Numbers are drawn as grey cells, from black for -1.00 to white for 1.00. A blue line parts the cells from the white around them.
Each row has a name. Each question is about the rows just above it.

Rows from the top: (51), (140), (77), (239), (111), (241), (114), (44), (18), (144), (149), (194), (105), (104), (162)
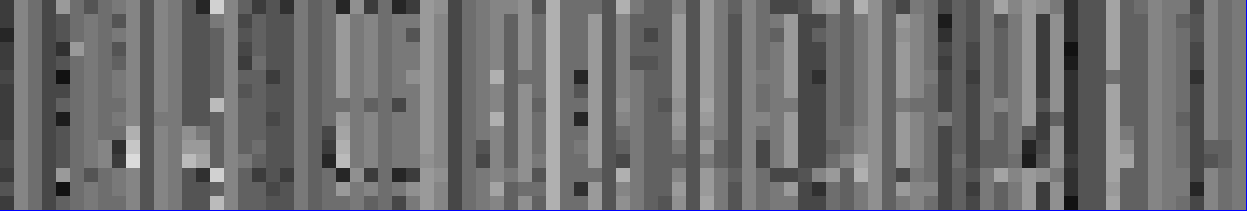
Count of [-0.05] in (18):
18
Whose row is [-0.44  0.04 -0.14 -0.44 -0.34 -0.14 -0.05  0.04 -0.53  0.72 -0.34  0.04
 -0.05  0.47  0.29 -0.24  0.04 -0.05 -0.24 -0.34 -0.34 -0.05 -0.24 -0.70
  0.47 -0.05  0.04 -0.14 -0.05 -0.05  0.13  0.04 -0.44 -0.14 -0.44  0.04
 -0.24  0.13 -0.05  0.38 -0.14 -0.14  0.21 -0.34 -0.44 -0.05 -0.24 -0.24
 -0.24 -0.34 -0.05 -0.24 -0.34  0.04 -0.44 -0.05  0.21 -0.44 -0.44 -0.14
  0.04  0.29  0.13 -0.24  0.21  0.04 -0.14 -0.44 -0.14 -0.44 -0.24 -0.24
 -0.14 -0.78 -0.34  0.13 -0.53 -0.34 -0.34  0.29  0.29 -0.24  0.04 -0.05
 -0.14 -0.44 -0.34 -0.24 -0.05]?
(194)

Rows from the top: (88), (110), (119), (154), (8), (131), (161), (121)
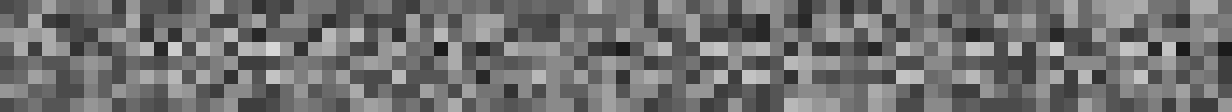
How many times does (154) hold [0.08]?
2
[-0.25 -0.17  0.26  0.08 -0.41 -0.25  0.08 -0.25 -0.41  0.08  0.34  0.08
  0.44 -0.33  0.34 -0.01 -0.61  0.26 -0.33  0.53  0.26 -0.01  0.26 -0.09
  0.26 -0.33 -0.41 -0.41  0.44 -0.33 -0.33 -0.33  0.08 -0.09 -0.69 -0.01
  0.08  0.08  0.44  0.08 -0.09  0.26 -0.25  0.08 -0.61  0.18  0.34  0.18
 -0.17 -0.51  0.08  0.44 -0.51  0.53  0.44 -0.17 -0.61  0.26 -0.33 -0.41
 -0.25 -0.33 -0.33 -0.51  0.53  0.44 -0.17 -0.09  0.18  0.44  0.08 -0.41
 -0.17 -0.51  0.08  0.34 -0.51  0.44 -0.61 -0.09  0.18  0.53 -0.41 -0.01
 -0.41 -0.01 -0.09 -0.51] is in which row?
(131)
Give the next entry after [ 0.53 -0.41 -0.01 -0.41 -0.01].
[-0.09]
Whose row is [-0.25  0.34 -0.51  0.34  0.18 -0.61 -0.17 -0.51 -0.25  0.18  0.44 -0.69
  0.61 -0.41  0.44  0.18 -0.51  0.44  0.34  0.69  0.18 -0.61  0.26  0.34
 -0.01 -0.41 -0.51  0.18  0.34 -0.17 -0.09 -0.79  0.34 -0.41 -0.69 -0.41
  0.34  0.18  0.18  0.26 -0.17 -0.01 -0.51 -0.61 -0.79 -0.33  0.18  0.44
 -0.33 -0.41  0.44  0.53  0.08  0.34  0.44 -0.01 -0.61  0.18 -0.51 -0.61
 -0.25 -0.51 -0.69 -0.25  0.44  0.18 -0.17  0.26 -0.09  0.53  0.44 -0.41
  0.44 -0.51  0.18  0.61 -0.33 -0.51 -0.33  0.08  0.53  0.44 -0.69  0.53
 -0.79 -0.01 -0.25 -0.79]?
(154)
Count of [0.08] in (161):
12

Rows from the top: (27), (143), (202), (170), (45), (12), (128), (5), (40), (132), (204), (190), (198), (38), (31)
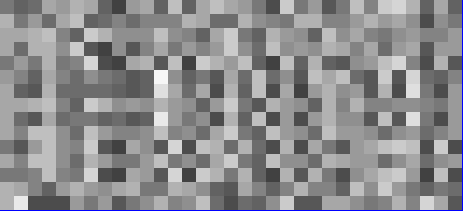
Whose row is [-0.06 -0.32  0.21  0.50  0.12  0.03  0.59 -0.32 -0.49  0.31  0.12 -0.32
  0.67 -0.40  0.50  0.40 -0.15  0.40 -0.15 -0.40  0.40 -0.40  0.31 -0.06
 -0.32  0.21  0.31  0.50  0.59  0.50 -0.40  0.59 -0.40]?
(204)
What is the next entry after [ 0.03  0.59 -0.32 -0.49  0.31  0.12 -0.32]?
[0.67]

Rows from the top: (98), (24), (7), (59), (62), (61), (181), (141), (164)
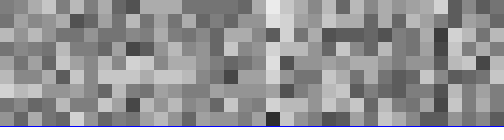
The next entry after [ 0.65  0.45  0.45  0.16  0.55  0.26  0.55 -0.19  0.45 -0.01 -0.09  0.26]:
[-0.44]
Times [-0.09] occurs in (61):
6
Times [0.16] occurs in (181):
7
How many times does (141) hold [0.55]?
5
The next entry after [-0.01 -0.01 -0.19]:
[0.26]
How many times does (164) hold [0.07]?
2

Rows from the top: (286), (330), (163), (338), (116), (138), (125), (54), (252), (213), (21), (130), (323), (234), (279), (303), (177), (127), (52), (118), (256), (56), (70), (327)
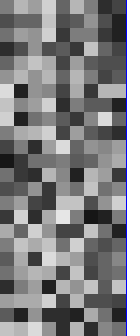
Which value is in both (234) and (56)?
[-0.39]
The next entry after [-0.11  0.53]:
[-0.11]
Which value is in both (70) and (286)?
[-0.65]

